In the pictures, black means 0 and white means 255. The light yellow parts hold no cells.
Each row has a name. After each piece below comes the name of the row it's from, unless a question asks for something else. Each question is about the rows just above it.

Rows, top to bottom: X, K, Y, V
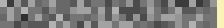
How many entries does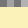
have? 4
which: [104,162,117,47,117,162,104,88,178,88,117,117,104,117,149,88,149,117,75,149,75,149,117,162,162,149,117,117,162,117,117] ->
Y
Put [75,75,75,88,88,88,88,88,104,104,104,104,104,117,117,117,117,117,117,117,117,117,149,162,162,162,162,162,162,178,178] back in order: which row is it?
V
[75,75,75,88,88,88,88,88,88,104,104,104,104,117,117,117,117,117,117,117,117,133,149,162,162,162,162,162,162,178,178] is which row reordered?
K
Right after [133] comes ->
[104]

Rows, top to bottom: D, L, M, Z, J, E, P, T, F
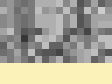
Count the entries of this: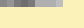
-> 9
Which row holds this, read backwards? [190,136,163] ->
L
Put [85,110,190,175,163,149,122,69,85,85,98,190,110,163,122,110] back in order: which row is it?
T
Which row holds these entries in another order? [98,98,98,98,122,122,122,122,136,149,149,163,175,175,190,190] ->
P

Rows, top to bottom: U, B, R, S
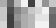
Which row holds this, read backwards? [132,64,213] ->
S
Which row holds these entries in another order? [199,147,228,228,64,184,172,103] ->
R

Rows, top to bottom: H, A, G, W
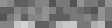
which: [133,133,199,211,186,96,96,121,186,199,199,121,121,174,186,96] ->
W
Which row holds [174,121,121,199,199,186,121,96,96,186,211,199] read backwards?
W
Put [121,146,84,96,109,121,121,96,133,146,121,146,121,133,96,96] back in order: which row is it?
A
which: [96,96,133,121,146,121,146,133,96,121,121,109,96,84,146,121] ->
A
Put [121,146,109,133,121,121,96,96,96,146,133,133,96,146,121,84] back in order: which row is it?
G

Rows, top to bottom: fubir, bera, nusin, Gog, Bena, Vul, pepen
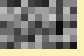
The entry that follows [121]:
[161]
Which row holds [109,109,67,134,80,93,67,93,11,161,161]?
Bena
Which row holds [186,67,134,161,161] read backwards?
bera
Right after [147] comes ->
[186]

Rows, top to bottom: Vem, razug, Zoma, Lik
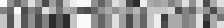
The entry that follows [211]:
[75]
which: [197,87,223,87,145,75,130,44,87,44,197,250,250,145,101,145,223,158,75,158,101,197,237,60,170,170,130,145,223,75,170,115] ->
Zoma
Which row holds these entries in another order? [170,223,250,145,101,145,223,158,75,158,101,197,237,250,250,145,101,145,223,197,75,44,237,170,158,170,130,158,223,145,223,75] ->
Vem
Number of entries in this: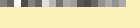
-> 18
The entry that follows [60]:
[170]
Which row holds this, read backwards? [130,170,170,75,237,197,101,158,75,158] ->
Lik

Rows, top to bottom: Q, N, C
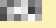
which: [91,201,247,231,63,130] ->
N
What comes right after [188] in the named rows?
[247]
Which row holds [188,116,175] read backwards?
C
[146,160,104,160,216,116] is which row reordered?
Q

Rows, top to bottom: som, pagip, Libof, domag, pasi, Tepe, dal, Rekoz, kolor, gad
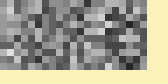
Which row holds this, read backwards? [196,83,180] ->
pagip
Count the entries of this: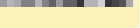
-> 19
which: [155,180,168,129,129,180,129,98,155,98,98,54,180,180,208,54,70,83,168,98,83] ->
pasi
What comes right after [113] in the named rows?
[196]

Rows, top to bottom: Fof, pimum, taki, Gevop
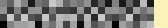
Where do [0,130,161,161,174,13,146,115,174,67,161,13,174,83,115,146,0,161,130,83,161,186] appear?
Gevop
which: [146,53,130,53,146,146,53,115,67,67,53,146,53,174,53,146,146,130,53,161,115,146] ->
pimum

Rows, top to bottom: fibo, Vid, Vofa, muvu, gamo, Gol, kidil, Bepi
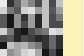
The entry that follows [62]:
[38]
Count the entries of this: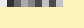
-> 9
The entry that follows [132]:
[75]
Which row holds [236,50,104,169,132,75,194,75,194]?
fibo

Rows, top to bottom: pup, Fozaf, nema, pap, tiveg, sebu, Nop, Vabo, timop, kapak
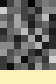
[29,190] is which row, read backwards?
nema
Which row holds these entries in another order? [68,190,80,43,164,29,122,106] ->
tiveg
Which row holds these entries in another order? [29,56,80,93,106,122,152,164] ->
pap
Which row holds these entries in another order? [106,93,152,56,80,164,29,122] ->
pap
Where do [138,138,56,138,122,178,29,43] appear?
Nop
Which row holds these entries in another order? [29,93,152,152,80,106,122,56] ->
Vabo
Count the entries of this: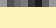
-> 8

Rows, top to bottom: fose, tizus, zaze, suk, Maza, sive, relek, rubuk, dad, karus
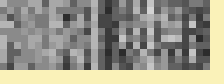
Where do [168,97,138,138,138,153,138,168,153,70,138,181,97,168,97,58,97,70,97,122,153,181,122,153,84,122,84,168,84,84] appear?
dad
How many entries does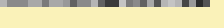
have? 30
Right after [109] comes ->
[122]
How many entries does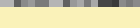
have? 20

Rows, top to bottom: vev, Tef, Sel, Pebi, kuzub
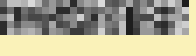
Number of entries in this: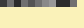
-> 11
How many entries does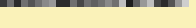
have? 27
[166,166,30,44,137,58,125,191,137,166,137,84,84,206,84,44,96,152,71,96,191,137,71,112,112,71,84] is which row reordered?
Pebi
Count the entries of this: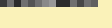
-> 14
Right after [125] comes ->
[112]

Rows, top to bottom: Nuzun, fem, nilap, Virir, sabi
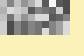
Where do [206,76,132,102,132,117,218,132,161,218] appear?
sabi
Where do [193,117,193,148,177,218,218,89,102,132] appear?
nilap

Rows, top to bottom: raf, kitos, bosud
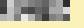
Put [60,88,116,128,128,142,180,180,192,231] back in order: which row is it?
bosud
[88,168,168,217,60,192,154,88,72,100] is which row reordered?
kitos

